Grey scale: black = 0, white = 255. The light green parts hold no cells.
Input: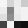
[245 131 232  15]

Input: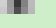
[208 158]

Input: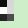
[ 13 217]

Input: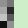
[145  41]

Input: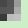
[ 72  87 193]

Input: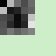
[  4  23  11  37 129]

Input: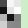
[ 73 227 129]
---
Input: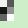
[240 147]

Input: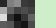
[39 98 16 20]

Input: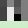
[ 72 233   4]

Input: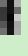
[110  18 203]

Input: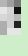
[181 212 185]

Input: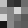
[191 134 115  92]
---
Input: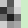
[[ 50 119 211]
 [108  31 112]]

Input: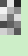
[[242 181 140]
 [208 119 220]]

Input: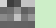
[[105 110 146]
 [138 126 194]]

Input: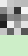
[[135 187  53]
 [ 61 137 128]]

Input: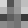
[[183 123 153]
 [ 69  94 115]]

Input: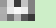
[[175 233 248]
 [172 114 179]]

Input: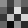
[[ 97  47 223]
 [ 54 192  45]]
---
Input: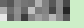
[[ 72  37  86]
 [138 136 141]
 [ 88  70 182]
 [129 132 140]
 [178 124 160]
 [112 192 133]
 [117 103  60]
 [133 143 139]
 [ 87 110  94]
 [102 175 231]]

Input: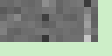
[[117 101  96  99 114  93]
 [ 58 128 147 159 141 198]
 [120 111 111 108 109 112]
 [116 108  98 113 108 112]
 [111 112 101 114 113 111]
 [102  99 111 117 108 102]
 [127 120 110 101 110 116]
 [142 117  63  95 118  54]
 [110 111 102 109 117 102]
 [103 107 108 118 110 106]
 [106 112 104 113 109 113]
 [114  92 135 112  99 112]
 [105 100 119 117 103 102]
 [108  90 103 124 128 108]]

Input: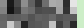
[[229 197  91  42]
 [ 44  51  91  96]
 [166 161  85  65]
 [171  79 104 194]
 [110  80  93  96]
 [ 53  75  97  90]
 [ 97 108  83  86]
 [142 119  99  36]
 [ 73  58  93 138]
 [ 26  20  90 201]
 [140 129 100 104]]

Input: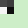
[[ 60  15]
 [ 72 245]]

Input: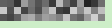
[[110 189 131]
 [ 56 128 207]
 [ 35 198 155]
 [157 140  98]
 [ 66 204 114]
 [107  54 197]
 [186  66 130]
 [ 58 195 149]
 [108 143 159]
 [ 83  76 126]
 [115 110 171]
 [157  68 161]
 [ 51 193  96]
 [ 91  80  69]
 [ 96 200  84]]

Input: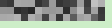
[[176  56  59]
 [193 162 100]
 [ 60  71 169]
 [158 183 161]
 [ 69 142  92]
 [ 62  44 166]
 [ 52 155  53]
 [154 152 163]
 [ 69 154  67]
 [ 51 175 159]
 [163  39 175]
 [164  52  63]
 [167  44 179]
 [ 56 147 171]
 [ 64 148 169]]
